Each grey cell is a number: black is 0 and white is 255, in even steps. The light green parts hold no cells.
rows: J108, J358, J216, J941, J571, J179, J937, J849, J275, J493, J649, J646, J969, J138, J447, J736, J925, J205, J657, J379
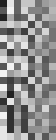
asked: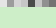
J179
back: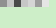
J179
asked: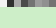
J925

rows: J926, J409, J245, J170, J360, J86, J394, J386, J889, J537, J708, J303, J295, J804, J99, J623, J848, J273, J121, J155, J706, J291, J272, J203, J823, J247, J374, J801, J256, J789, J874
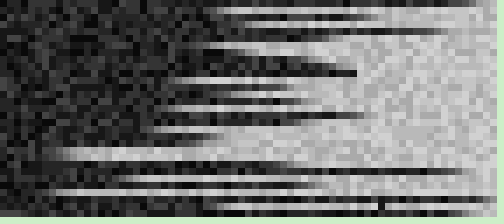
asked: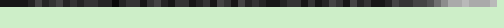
J360
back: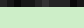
J874
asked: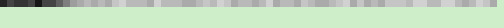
J291
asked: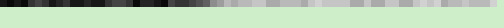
J394
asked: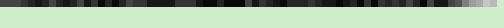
J874
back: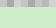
J804
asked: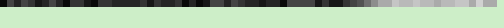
J245

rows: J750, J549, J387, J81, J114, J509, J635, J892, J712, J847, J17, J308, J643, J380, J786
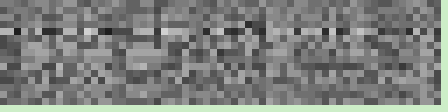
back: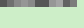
J635
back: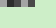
J114
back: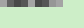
J892

